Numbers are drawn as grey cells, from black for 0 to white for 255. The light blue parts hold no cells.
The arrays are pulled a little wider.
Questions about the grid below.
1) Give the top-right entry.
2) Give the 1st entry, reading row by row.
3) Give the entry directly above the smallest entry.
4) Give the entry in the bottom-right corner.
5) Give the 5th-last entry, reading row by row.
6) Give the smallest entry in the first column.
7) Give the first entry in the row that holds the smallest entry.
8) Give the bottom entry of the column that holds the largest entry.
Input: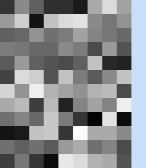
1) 162
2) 53
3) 162
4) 83
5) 232
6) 20
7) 112
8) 219

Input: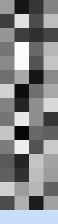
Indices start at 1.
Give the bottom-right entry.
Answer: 162
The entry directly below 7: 238
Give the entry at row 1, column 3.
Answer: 54
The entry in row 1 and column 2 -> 21
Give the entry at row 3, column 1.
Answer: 150
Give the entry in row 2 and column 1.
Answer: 62
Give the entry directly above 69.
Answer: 189
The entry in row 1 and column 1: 156
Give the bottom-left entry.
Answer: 77
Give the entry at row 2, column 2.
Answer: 224
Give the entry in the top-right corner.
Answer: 131
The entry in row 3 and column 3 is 48
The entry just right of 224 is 77

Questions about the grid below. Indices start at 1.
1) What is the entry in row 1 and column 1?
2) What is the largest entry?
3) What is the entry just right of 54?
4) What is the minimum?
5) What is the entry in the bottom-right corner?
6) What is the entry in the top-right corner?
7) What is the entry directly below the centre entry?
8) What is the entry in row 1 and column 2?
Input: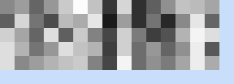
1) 137
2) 252
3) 214
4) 26
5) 171
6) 165
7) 62
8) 157
